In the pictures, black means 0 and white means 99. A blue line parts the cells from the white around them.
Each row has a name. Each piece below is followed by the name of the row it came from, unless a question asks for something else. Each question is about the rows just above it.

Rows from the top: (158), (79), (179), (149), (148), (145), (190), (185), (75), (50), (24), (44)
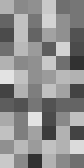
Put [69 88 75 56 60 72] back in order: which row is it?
(145)
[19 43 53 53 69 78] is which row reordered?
(44)
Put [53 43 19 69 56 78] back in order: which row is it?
(148)
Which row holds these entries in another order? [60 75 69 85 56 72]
(24)
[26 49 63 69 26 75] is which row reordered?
(190)

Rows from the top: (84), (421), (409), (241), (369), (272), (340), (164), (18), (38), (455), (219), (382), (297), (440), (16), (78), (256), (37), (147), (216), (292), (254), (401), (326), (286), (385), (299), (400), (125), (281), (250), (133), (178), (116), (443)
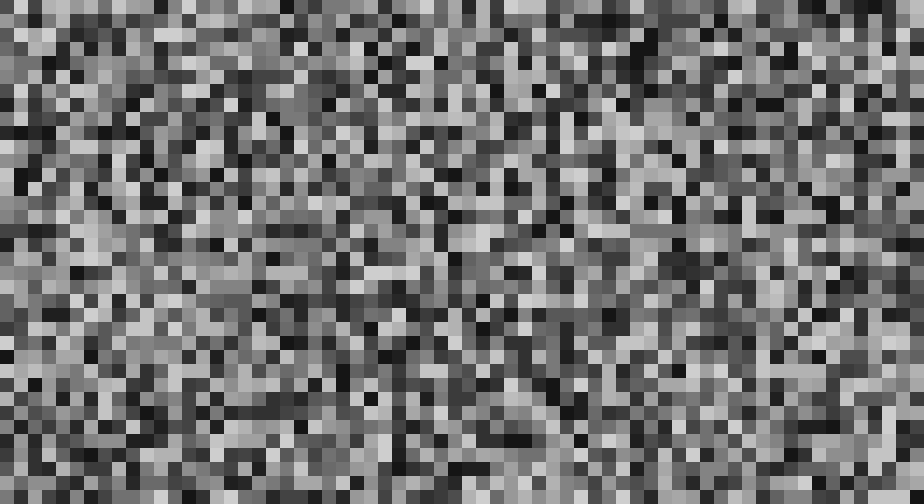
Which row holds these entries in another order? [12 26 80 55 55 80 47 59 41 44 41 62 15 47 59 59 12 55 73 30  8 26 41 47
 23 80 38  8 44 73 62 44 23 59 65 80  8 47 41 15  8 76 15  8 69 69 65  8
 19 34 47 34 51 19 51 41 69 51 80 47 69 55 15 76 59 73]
(16)
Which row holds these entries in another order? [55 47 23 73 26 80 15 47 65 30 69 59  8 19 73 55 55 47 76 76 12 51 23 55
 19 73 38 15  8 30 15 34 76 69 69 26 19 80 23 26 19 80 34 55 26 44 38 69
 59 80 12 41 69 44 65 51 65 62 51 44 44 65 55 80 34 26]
(133)
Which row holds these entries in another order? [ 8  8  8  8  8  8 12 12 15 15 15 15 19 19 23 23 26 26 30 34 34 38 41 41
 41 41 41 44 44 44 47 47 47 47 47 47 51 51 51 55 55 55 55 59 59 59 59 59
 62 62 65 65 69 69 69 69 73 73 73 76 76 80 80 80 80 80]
(16)
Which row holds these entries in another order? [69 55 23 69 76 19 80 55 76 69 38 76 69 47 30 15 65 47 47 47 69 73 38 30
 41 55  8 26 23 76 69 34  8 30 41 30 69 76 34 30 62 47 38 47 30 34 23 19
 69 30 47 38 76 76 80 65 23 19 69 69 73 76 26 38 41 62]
(385)
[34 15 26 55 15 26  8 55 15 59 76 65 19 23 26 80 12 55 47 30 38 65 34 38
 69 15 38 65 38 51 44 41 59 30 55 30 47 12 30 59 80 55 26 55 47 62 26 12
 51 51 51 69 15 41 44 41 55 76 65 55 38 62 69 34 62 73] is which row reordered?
(216)
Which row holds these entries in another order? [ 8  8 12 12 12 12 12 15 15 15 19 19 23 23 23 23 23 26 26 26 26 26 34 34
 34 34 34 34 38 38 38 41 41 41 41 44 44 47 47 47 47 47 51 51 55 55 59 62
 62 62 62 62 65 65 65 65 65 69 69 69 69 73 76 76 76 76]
(178)
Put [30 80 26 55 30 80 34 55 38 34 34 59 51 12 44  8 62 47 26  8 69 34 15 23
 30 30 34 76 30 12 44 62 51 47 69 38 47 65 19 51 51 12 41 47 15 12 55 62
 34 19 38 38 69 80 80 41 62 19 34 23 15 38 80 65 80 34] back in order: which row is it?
(409)

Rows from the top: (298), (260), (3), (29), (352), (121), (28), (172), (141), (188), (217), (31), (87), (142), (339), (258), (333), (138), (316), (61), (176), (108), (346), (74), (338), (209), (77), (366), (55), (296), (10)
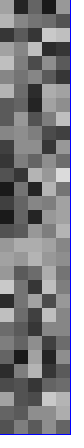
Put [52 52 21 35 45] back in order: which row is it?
(121)
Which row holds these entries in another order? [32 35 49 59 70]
(333)
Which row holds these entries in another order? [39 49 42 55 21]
(31)
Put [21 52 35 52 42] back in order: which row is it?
(74)
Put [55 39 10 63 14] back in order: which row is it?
(209)
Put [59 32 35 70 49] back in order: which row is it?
(333)
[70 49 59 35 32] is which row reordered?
(333)

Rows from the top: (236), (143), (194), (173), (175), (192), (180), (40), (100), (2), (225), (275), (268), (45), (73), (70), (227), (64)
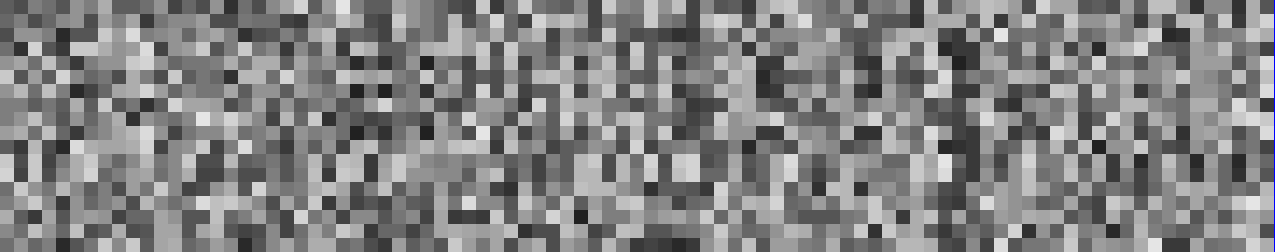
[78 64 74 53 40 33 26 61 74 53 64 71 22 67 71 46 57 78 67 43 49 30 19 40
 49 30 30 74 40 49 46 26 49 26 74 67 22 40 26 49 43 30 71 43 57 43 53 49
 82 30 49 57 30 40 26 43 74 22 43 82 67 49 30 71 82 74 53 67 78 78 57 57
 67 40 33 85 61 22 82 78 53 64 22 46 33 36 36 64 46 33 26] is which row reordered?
(268)
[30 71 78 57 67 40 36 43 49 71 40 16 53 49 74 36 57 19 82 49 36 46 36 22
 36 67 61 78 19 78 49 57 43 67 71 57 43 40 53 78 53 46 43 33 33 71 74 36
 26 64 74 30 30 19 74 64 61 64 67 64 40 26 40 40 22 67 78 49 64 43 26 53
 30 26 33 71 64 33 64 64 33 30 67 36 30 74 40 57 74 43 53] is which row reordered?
(227)

